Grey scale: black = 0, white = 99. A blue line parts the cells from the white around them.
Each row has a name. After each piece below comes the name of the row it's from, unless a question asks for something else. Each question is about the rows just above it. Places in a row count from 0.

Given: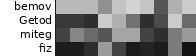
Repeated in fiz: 11
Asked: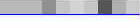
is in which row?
bemov
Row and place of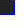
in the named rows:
fiz, 6
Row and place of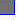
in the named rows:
Getod, 5

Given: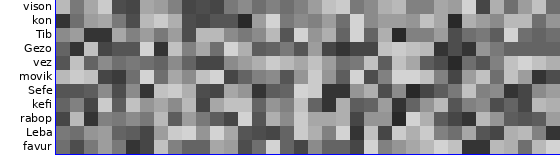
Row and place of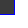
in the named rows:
movik, 4
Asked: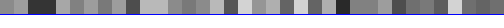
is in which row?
Tib

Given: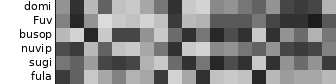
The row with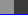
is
sugi
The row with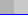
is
sugi
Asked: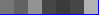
domi
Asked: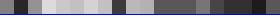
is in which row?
Fuv

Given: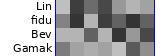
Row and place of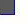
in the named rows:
Gamak, 5
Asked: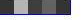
fidu
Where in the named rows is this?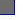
Lin, 2
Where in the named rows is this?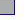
Gamak, 2
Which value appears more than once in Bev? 70

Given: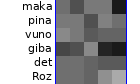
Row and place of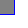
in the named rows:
pina, 3
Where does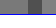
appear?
pina

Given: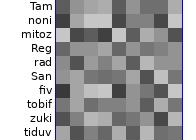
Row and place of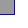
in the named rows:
rad, 2
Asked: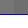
San
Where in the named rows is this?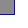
rad, 0
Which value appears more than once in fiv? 77

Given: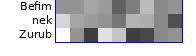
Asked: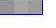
Befim
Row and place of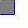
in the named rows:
Befim, 5

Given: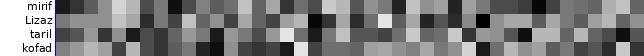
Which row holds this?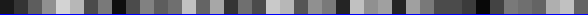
mirif
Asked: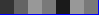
taril
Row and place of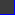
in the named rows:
mirif, 33
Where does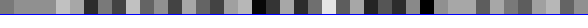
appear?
Lizaz
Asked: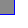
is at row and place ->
Lizaz, 29
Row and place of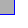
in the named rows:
mirif, 39

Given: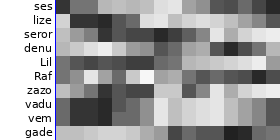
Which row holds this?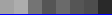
Raf
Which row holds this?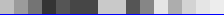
zazo
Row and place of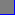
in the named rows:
seror, 2
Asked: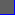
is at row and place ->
seror, 9
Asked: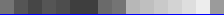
Lil

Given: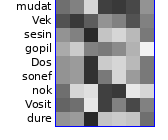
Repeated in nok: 83
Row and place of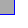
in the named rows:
gopil, 0
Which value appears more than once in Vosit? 50
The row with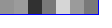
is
sonef
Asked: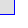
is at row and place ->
nok, 2

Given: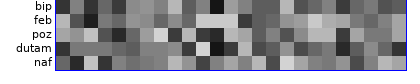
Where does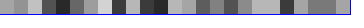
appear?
poz
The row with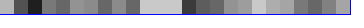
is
feb
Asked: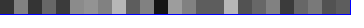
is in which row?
bip
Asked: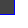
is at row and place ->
naf, 10
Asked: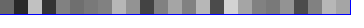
naf
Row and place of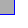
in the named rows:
feb, 19
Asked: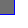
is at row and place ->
naf, 5

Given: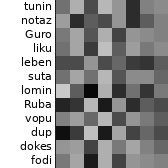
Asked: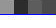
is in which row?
Ruba
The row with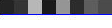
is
Ruba
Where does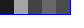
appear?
dup

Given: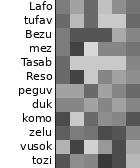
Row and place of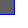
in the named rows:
zelu, 0
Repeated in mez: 52
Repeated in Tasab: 78
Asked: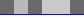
tufav
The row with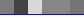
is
mez
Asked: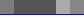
Bezu
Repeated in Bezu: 33

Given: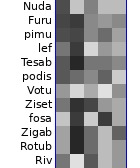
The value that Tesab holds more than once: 46
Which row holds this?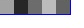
Zigab
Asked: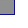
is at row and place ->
Votu, 4
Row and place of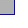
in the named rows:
lef, 4

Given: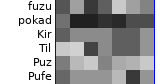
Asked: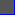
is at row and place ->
fuzu, 0
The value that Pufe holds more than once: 58
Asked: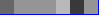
Pufe
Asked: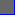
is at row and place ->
Pufe, 0
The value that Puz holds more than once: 78
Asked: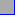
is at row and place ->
Puz, 4
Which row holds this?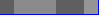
Kir

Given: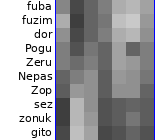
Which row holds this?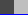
gito
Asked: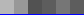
zonuk
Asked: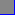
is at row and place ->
fuba, 0
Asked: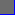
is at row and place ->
Zeru, 1

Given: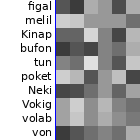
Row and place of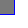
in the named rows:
volab, 5
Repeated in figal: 67

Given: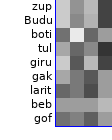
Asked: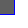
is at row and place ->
gof, 2
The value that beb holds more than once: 61
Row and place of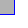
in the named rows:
Budu, 2

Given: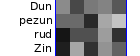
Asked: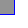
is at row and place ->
Zin, 3
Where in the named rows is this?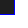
Zin, 0
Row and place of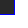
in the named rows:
pezun, 2
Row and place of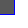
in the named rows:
Dun, 4

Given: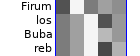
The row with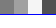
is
los
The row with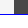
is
reb
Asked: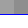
Firum

